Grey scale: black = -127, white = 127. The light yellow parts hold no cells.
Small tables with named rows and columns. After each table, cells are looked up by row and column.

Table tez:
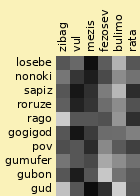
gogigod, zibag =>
-41
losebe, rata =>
-41
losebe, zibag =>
-41
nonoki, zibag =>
-9
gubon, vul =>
-99
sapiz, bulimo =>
55
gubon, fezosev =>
71
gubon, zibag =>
-41
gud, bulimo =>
78
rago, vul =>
-41
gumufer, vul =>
-41
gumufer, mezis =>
-54
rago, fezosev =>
-46

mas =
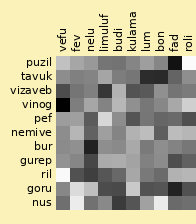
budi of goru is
-53
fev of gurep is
6
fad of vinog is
40
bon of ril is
-20
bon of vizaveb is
16
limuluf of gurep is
43
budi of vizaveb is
50
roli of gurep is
-30
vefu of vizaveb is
-50
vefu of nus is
-16
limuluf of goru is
-51
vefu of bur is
11
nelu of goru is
63

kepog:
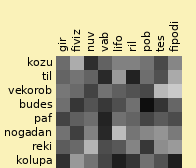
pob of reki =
-72
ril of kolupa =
-74
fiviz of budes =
-73
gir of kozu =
-19
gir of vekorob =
-8
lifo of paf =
-14
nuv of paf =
-18
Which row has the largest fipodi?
vekorob

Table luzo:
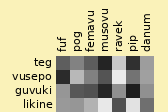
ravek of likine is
-46
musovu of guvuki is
-89
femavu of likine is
50
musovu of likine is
104
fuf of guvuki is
22
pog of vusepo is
56
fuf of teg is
-33
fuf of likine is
25
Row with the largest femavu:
likine

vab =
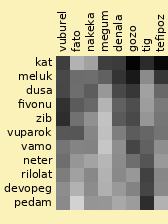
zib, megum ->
66
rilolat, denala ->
9
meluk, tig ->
11
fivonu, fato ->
-36
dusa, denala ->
-54
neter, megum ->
54
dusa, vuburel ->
-56
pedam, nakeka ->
21
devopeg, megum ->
48
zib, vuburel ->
-82
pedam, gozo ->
28
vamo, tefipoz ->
14
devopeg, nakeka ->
12
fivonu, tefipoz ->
-5
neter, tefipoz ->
25
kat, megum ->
-65
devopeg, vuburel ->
13
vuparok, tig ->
-25

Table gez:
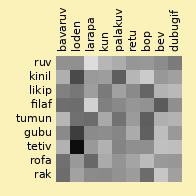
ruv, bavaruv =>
17
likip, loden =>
-8
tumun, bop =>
-33
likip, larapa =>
30
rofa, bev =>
25
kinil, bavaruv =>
47
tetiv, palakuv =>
4
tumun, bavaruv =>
54
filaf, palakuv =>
9
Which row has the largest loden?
rak

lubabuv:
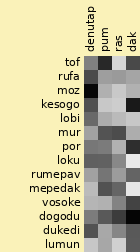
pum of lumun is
39
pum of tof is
-87
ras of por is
49
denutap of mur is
33
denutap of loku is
-31
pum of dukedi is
40
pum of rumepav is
-10
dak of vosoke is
-60
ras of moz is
72
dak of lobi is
71
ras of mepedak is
-26
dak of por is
-81
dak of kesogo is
-102
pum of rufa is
30
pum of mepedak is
-45

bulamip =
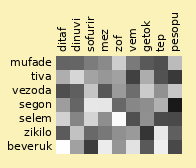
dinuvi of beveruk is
33
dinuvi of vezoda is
-32
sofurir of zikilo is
-22
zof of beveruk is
21
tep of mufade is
-48
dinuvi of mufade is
-26
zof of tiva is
33
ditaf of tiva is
46
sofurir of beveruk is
-66
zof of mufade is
77
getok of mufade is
-38
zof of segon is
-23
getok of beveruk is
-38
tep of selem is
-52

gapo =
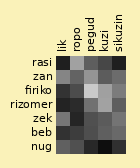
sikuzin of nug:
-79
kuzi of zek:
-36
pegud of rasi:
-33
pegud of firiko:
74
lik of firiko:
-76
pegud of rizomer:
-14
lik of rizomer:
-92
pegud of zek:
-47
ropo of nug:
-47
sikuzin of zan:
-19
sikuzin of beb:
-22
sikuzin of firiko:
-3
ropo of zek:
-90
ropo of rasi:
33
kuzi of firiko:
32
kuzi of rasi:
-56
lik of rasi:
-96
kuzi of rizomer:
34
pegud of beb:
-49
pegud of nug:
-87
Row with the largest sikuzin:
firiko

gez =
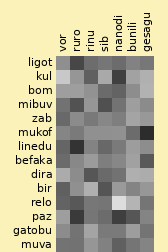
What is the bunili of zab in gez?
36
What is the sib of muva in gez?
1
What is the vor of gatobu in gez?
12
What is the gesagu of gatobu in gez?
-11
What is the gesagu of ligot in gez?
-8
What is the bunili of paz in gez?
-41
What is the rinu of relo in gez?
-8
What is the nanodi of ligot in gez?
-19
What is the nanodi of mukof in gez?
17
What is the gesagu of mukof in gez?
-83

